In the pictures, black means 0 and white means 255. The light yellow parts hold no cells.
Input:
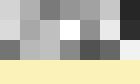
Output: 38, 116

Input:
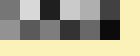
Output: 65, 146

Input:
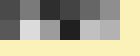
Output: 142, 88

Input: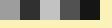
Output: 21, 157

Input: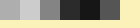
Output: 85, 174

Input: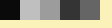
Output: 101, 10

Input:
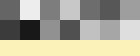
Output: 158, 59

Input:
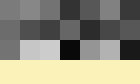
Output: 57, 115

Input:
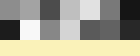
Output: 21, 28
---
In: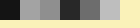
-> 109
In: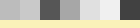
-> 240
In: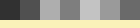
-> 154
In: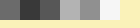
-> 144
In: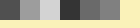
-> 106
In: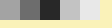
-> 195
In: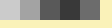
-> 57
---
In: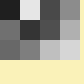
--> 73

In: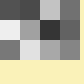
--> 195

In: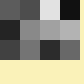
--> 226

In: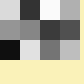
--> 250

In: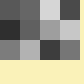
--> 214

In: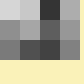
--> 52

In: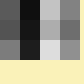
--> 195

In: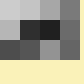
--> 167

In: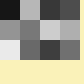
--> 56

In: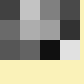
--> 128
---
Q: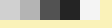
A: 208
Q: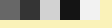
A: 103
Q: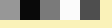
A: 151
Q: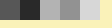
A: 87
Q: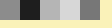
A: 140
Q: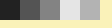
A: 34
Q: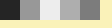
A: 37
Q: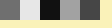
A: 111
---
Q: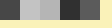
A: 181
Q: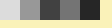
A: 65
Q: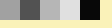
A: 182
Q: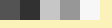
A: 198
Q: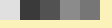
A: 82
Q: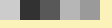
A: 88
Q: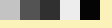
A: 48
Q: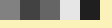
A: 101
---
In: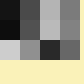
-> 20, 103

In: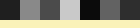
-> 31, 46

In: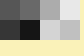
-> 86, 192

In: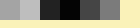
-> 164, 123

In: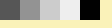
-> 86, 1

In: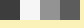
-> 61, 92
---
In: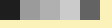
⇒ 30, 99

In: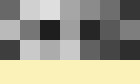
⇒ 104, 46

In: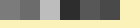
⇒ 123, 73

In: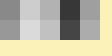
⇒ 137, 172

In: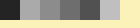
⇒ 36, 191

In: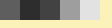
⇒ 94, 226
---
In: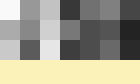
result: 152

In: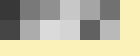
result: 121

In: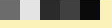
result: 228

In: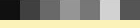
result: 64

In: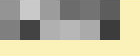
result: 201

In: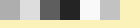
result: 221
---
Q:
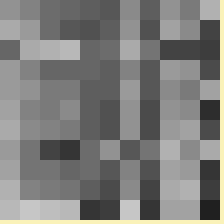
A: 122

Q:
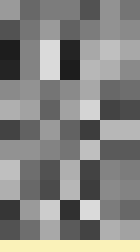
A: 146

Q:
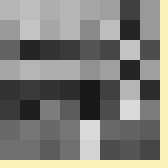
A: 64

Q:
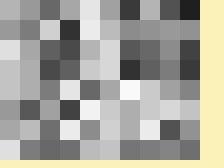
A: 82

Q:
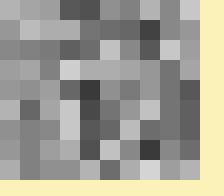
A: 136

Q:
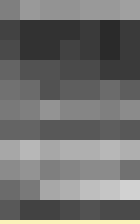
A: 153

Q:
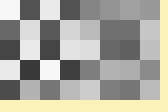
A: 160
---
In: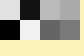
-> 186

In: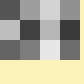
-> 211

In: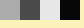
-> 231

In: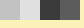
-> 59

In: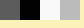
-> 249

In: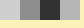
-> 50

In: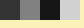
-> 22

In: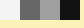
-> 159

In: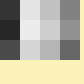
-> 193
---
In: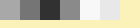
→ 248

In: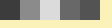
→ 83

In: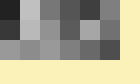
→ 63

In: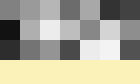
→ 168

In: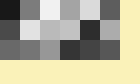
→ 218

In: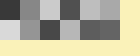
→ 190

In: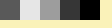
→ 0

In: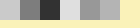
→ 152
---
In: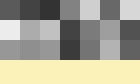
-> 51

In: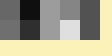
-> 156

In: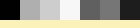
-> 205

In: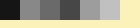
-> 106

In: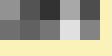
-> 50

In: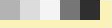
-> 244

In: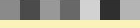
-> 152
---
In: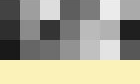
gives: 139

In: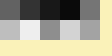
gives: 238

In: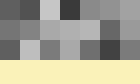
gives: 131

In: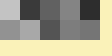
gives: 168

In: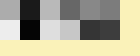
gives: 5

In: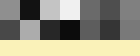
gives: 172

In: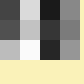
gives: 194

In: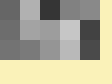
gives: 163

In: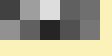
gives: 96

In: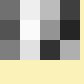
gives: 250
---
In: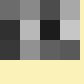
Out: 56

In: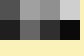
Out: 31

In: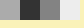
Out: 171

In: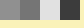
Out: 144

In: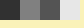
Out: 49

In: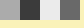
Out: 171

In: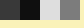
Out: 57
